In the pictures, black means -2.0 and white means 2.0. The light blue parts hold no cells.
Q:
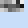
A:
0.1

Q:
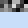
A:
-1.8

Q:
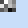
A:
0.0

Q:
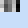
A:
-0.2

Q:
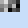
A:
-1.9

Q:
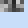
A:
-1.0

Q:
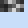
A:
1.3

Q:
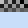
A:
0.0

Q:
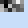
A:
0.4
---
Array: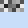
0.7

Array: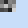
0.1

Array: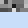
-0.2

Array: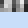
1.6

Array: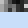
-1.4

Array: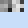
1.0
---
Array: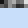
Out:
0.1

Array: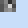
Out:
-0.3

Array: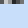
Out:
-0.2

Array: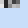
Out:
0.8

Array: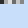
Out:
0.1

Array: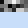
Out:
0.4

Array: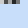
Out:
-0.2

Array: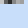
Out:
0.5
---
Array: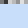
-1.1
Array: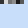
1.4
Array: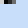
-1.9
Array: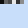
-0.4
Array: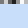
1.3
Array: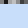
-1.6
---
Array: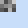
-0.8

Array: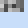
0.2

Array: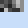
-0.6

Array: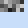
1.0

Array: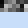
-0.5

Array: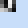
-1.8

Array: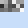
0.7

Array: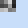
0.3

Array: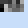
-1.0
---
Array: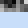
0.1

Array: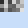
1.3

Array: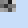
0.2

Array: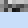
1.1

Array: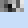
0.8

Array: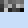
-0.3

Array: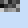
-1.4

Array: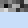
-0.8

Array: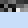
-1.1

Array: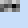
0.3
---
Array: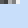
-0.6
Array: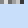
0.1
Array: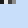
-1.6
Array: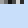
0.5
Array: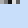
0.7
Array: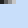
-1.5
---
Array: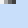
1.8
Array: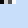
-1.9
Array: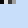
-1.9
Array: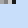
0.6
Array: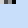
1.3
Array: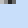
1.0
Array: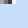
0.6
